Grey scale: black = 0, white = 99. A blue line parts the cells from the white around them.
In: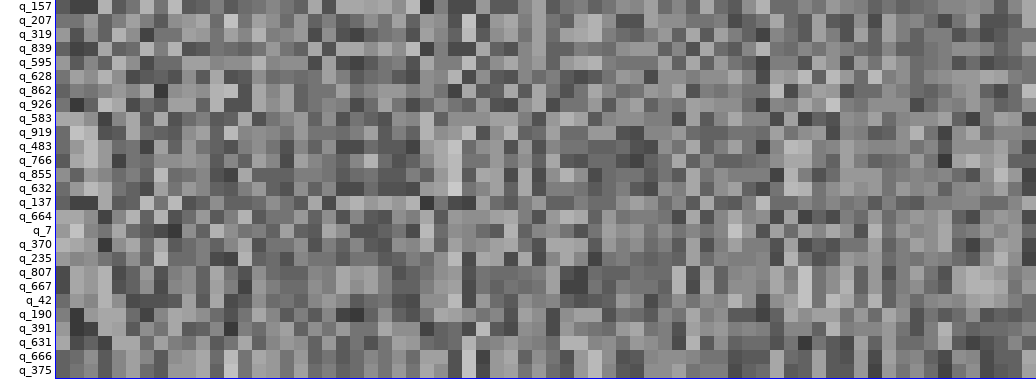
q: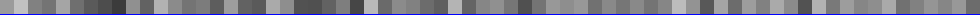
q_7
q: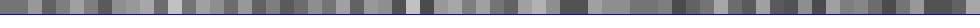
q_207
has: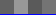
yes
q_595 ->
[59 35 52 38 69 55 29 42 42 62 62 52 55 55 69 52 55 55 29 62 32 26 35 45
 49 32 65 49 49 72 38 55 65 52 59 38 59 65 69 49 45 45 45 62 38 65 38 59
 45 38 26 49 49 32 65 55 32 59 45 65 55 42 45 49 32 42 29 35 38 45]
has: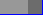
no
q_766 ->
[35 65 72 59 26 45 42 55 55 59 55 35 52 38 62 52 29 62 52 45 38 52 69 42
 32 38 52 65 72 45 45 59 45 55 38 65 35 32 42 42 32 26 38 45 65 38 52 38
 38 42 45 55 65 65 49 38 62 49 38 42 45 59 45 22 62 69 59 65 38 38]
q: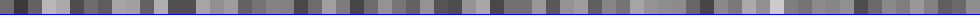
q_926

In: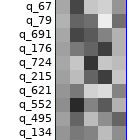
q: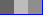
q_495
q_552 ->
[55 16 51 35 69]
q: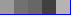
q_176
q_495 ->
[62 39 73 55 39]
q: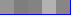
q_134
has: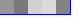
yes

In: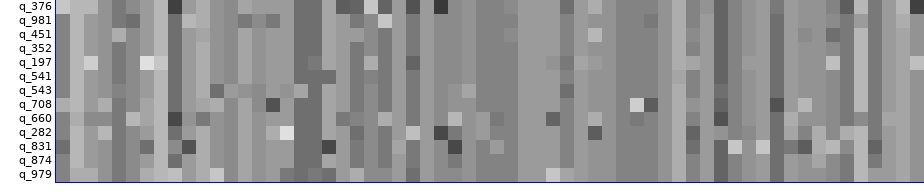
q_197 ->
[51 71 80 57 47 54 87 77 43 60 67 57 54 64 57 60 60 43 47 64 60 47 67 47
 60 39 60 54 54 57 51 51 51 60 60 57 47 64 60 57 51 51 51 57 67 64 60 39
 51 60 60 43 60 57 57 74 47 71 47 60 64 74]
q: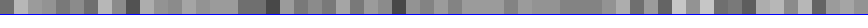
q_831
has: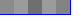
no
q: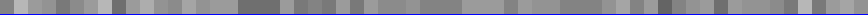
q_541

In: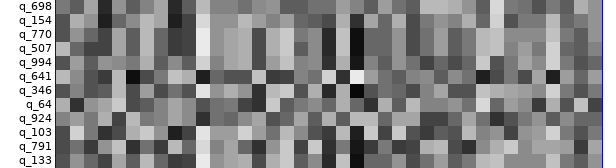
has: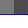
yes
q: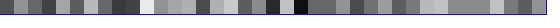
q_133
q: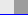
q_641
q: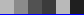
q_103

